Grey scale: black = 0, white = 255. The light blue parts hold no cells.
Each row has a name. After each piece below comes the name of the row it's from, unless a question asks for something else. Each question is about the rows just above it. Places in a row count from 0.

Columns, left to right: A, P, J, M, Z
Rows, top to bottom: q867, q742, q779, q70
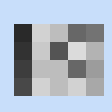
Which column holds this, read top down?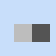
J
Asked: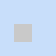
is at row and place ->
q742, 1
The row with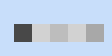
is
q70
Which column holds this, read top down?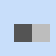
J
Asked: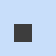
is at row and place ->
q779, 0
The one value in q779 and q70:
| 189 |
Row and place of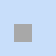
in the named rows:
q70, 4

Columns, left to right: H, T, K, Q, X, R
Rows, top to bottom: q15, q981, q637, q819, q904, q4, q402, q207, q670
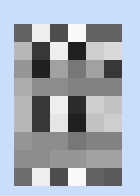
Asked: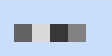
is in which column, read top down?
R
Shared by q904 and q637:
| 55 |
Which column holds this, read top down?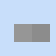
H
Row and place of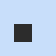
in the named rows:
q904, 3
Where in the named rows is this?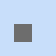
q670, 0
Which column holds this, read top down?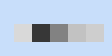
R

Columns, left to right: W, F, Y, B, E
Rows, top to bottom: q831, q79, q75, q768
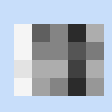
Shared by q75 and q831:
| 173 |
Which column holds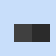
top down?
B
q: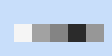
q768
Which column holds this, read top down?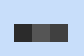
B
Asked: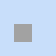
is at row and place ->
q768, 1
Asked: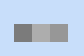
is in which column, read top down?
E
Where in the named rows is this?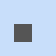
q79, 3

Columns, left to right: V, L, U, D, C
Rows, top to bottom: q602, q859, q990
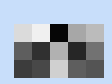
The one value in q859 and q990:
| 94 |
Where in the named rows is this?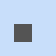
q990, 4

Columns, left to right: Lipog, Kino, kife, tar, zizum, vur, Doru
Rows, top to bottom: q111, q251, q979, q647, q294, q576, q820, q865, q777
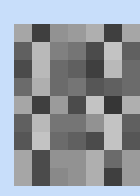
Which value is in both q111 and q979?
| 63 |
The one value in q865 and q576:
| 146 |
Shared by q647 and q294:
| 175 |

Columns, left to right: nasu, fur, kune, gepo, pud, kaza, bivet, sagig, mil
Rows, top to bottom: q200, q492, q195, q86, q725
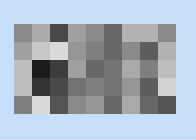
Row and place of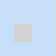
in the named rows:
q86, 8
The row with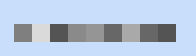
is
q725

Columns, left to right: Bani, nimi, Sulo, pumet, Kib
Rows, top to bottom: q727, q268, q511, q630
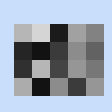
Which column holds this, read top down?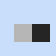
Bani
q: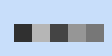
q511
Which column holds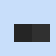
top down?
Bani
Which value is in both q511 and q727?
| 182 |
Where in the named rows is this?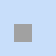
q727, 3
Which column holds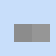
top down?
pumet

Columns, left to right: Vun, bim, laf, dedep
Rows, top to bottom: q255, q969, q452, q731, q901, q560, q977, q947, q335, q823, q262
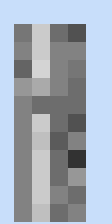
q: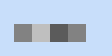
q977
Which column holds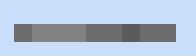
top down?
laf
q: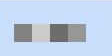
q335
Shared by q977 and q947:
| 130 |

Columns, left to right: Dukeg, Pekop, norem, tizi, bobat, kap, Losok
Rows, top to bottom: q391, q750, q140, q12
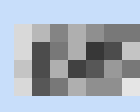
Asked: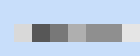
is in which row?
q12
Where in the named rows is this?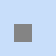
q391, 2

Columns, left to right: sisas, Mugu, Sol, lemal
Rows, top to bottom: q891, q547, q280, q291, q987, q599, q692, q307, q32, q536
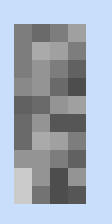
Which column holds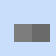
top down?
Sol
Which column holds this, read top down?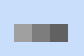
lemal
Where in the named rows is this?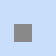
q291, 0
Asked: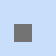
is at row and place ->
q536, 1
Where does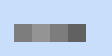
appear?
q280

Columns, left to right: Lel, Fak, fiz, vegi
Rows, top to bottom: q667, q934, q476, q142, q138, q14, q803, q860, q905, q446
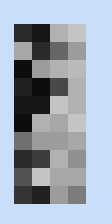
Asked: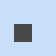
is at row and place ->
q142, 2
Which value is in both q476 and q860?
| 177 |
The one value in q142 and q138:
| 177 |
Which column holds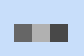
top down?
fiz
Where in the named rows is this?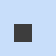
q860, 1
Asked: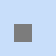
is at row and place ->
q446, 3
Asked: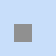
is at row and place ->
q860, 3

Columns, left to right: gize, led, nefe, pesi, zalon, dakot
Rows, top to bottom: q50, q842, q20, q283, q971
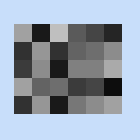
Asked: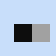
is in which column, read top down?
dakot
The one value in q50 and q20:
| 25 |

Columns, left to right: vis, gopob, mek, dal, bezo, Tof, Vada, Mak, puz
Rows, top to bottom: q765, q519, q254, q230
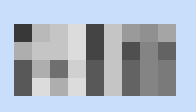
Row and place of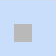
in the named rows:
q765, 1
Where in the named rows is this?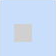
q254, 3
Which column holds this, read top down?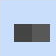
bezo
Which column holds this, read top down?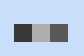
vis

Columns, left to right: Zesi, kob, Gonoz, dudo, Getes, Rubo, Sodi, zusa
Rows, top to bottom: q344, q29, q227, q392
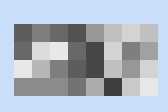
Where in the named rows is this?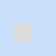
q29, 1
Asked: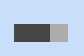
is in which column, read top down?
Getes
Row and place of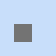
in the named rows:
q392, 3
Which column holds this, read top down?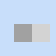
zusa
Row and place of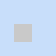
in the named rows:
q392, 6

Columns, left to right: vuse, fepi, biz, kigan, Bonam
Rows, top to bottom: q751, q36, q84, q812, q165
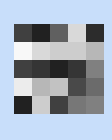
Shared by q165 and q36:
| 205 |
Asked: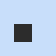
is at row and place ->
q751, 4
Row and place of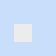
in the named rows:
q812, 0
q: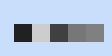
q165
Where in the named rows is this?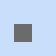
q812, 4

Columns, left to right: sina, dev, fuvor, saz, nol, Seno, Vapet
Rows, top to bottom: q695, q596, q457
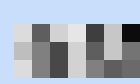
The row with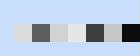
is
q695
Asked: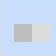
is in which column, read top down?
sina
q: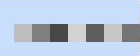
q596
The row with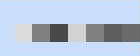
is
q457
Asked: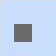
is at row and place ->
q457, 6

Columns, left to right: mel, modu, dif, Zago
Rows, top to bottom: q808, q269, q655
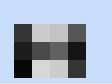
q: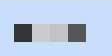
q808
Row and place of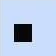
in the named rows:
q655, 0

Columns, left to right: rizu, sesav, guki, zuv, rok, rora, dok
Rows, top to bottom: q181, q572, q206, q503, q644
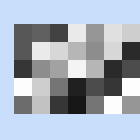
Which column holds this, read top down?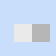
zuv
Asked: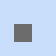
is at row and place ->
q644, 0
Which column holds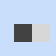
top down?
guki
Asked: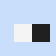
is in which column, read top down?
zuv
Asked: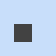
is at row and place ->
q181, 2
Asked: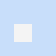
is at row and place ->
q206, 3
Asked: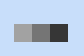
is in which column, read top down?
guki

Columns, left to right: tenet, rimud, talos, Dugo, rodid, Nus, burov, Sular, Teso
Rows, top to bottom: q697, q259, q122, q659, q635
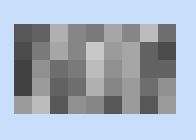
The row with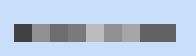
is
q122

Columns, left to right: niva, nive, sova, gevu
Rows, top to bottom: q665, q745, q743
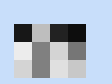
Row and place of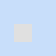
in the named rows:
q743, 2
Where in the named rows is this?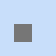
q745, 3

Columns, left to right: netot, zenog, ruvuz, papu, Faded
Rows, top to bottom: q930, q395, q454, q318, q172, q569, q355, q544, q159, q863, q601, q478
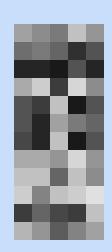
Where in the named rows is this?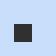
q395, 3
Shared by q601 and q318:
| 60 |
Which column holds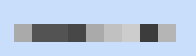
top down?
netot
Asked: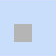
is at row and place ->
q478, 0
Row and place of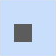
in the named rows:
q478, 2
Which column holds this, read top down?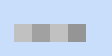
ruvuz

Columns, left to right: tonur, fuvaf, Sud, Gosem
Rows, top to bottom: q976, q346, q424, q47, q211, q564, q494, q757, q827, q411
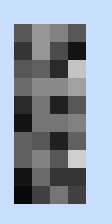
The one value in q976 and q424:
| 87 |
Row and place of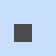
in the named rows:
q346, 2
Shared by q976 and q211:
| 87 |
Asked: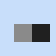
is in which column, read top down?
Sud

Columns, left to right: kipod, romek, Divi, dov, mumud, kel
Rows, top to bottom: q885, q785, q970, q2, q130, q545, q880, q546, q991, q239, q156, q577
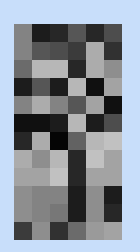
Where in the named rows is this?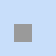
q577, 4
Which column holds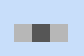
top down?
dov
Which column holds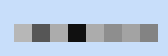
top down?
romek
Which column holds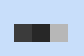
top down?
dov
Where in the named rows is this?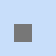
q156, 2
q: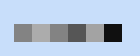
q130

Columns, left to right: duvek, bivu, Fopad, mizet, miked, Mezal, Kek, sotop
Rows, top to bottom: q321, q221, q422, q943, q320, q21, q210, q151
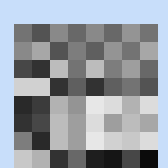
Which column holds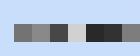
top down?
duvek
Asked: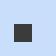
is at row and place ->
q320, 1
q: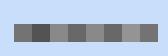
q321
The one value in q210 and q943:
| 209 |
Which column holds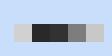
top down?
duvek
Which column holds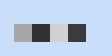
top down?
bivu
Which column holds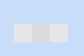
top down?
miked

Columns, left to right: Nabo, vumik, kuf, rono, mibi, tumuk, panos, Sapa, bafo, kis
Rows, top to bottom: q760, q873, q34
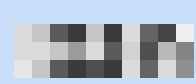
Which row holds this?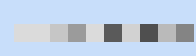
q873
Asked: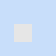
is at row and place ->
q34, 0
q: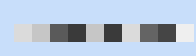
q760
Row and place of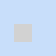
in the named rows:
q873, 6

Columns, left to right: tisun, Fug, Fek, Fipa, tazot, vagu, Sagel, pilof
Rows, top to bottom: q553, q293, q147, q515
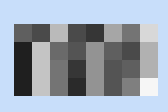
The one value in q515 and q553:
| 116 |
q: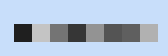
q147
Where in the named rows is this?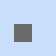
q293, 2
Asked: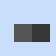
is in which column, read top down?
Fipa
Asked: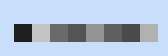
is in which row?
q293

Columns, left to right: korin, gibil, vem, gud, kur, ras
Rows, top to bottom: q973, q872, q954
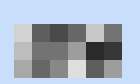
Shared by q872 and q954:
| 157 |
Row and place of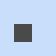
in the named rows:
q973, 2
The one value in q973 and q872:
| 115 |
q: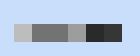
q872
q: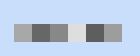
q954

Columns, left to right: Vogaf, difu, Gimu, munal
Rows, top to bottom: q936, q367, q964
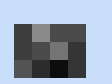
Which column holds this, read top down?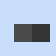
munal
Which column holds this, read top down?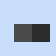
difu
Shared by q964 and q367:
| 53 |
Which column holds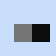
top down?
Gimu
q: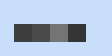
q367

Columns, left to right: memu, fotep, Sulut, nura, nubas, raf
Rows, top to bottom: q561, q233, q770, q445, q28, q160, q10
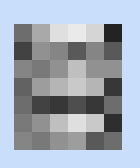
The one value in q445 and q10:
| 157 |
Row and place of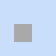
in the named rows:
q561, 1

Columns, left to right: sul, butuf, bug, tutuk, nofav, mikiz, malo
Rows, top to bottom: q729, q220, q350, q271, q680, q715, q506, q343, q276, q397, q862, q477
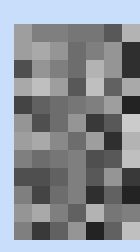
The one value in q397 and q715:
| 109 |
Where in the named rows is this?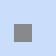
q506, 2
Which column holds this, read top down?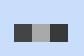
butuf

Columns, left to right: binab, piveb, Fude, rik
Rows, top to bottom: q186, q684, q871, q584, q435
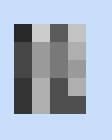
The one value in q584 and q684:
| 175 |
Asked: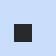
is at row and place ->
q186, 0

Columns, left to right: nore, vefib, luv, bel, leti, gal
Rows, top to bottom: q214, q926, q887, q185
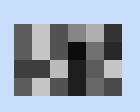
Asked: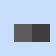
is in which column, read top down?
nore
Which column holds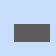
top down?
nore
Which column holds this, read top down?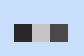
gal
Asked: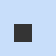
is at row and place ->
q214, 5
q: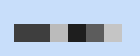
q887

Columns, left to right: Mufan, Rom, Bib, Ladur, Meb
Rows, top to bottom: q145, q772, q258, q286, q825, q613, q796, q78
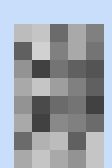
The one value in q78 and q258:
| 147 |
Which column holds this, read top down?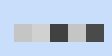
Rom
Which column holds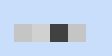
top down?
Rom
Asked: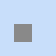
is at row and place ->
q613, 2
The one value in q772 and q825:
| 116 |
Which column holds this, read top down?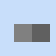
Ladur
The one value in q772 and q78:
| 169 |

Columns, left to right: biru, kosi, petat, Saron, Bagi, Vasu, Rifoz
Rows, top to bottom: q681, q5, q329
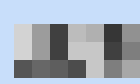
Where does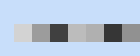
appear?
q681
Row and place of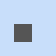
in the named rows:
q329, 0
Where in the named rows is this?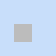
q681, 3
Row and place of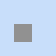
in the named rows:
q681, 6
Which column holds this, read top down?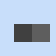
petat
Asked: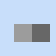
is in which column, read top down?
kosi
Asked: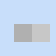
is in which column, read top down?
Bagi

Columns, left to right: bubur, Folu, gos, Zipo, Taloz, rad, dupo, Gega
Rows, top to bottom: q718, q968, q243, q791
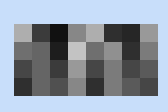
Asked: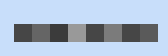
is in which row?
q243
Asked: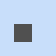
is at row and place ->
q791, 2

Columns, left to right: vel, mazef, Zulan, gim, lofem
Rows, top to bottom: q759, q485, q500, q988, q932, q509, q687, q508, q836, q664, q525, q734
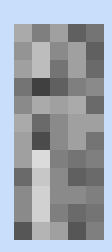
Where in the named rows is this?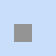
q485, 0
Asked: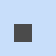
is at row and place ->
q687, 1

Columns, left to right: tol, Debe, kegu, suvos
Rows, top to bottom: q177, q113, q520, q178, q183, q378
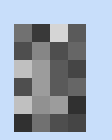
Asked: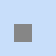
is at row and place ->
q113, 1
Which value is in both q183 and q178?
| 156 |
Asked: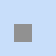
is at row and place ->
q183, 1
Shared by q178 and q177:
| 90 |
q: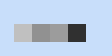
q183
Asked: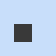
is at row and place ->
q177, 1

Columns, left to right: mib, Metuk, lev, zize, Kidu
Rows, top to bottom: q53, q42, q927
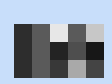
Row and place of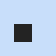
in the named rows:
q42, 2
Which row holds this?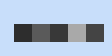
q927
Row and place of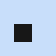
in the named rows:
q42, 4

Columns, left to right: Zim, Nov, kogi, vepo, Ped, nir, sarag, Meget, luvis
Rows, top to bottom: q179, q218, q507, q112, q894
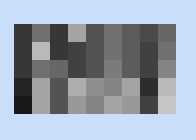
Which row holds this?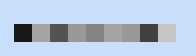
q894
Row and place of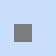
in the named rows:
q507, 5
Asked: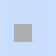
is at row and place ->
q112, 3
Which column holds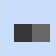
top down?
kogi
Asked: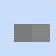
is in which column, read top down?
nir

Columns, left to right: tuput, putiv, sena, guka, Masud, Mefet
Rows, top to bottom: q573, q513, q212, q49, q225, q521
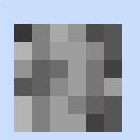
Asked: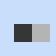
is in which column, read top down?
tuput
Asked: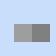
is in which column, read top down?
guka
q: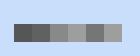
q49
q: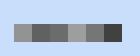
q212
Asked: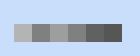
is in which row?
q225
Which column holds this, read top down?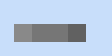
Masud

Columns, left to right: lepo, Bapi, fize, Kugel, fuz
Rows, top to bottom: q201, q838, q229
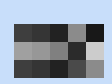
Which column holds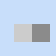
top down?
fuz
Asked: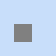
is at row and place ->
q838, 2
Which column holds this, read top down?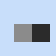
Kugel

